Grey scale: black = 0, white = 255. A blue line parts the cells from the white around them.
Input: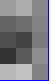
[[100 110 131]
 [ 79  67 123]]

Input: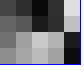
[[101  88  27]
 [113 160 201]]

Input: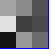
[[225  63  74]
 [ 20 153 108]]

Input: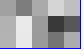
[[178 234 155]
 [179 233 154]]

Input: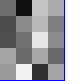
[[ 76 139 185]
 [ 79 113 230]]

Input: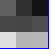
[[ 71  70  78]
 [223 181 182]]
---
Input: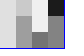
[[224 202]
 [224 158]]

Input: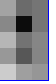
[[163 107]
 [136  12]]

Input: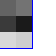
[[ 99 115]
 [ 58  26]]

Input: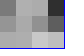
[[122 176]
 [149 170]]

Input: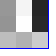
[[151 244]
 [148 254]]

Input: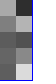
[[169  46]
 [127 180]]

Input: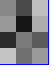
[[136  74]
 [153  22]]
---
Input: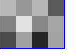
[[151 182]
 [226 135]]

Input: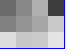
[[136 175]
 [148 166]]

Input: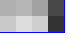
[[182 162]
 [220 207]]

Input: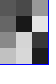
[[ 73 152]
 [ 24 228]]

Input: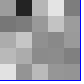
[[ 35 182]
 [124 153]]

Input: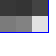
[[ 52  67]
 [130 225]]
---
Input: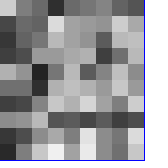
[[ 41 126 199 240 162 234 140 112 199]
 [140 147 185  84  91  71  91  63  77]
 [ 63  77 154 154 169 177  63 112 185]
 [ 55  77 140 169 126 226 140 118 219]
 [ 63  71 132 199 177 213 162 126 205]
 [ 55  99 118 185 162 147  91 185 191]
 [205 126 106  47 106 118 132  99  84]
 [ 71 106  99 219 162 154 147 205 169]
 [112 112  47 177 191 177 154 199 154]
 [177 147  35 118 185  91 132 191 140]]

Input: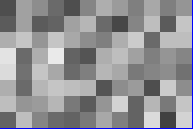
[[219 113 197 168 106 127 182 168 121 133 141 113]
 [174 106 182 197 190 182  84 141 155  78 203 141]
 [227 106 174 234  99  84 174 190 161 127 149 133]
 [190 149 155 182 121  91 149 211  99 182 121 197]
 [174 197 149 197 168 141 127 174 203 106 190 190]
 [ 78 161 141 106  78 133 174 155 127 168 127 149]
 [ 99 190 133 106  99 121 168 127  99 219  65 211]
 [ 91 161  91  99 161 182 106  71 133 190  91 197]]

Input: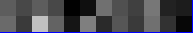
[[106  58 192  99  21 127  42  86  58 112  50   7]
 [ 93  72  93  72   1  15 112  80  64 119  34  28]]

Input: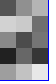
[[158 194 232]
 [ 84 144 180]
 [137  76 117]
 [210 202 111]
 [ 33 103  54]]

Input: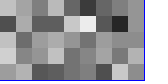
[[193 109 157 172 149 115 157 141 141]
 [208 134 149 193 115 134 164 121 179]
 [193 164 127 186 102  59 102 127 149]
 [ 79 172  94  94 200 236  87  38 149]
 [157 179  87  94 115 127  79 200 141]]

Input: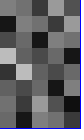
[[113  58 154  81  15]
 [105  22 127 113  58]
 [ 22 127 113  58 154]
 [ 97  74 105  22 127]
 [ 51 188  97  74 105]
 [188  97  74 105  22]
 [127 113  58 154  81]
 [ 74 105  22 127 113]]
